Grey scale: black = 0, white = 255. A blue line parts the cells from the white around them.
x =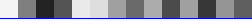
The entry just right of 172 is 75
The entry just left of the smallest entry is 127

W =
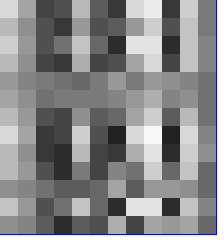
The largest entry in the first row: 236
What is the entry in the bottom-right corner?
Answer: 104
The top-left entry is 217
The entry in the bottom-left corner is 143
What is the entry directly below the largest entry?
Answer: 227
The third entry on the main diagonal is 80
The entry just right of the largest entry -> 34
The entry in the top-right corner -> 122
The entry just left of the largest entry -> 217
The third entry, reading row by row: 68
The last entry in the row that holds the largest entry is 132
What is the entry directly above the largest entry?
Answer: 206
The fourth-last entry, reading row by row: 164
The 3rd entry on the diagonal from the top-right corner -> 44

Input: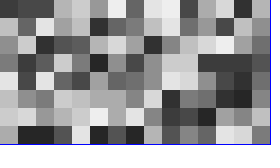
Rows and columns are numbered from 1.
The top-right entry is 181
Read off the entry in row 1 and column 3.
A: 72
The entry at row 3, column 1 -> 143
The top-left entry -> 60
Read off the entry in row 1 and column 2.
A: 72
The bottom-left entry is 172
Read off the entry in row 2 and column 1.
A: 192
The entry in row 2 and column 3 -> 228
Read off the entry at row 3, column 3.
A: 49
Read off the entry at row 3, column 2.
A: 204

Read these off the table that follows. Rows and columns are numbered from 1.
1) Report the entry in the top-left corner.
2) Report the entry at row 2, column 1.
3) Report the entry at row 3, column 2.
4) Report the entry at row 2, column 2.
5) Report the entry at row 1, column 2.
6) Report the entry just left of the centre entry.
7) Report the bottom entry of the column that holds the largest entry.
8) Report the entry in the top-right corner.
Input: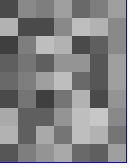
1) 74
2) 178
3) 126
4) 74
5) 137
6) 159
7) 95
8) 159

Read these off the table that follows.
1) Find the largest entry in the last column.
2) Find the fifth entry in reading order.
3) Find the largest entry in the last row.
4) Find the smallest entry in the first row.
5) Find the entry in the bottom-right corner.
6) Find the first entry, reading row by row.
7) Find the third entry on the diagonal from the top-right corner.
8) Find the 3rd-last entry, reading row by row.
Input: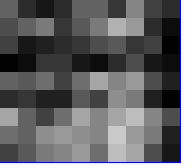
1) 77
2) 98
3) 189
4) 23
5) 23
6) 98
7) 54
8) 165
